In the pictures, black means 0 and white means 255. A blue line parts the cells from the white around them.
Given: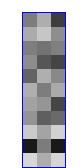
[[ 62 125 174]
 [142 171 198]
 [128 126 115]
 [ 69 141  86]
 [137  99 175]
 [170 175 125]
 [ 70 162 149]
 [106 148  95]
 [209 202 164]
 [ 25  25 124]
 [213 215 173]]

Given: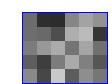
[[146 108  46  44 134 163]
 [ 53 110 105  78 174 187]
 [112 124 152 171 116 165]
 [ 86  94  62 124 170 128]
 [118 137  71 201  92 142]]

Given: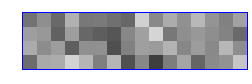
[[161 115 143 105 177 120 122 112 103 209 137 172 145 184 148 129]
 [106 158 152  97 158 103  94  86 135 160 213 120 143 152 142 131]
 [141 171 140 157  94 144 144  79 129 159 155 179 135 156 137 183]
 [197 108 169 172 211 181 127 182  80 135  62 125 165 101 138 146]]

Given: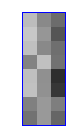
[[108 188 137]
 [ 85 199 150]
 [111 192 137]
 [114 130 192]
 [ 46 191 144]
 [ 54 193 145]
 [126 128 153]
 [102 114 153]]

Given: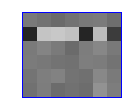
[[110 121 114 106 114 121 123]
 [ 60  36 196 200 193  37 188]
 [121 122 132 122 107 125 135]
 [115 123 120 115 113 126 124]
 [122 116 126 130 115 112 136]
 [125 113 125 108 113 109 146]]

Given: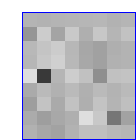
[[181 180 178 180 181 182 183 178]
 [194 149 204 164 201 175 199 181]
 [179 184 196 204 183 167 161 175]
 [179 182 199 208 184 168 161 177]
 [195 222  57 181 205 193 143 193]
 [186 170 186 177 186 176 186 179]
 [191 158 195 170 194 175 195 180]
 [162 171 158 168 175 222 200 118]
 [181 177 167 162 178 191 191 184]]

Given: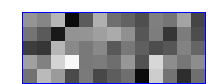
[[ 69 148 134 182  10  91 176 111  98  78 127 117 163]
 [ 77 116  90  25 147 148 159 171 144  86 125  54 124]
 [101  61  54 182 137 121 137  89 120  95  77  87 130]
 [141 160 129 212 248 121 124 110 151  82 215 141 118]
 [111 114 186 155  74 122  72  93 111  11 205 115  45]]
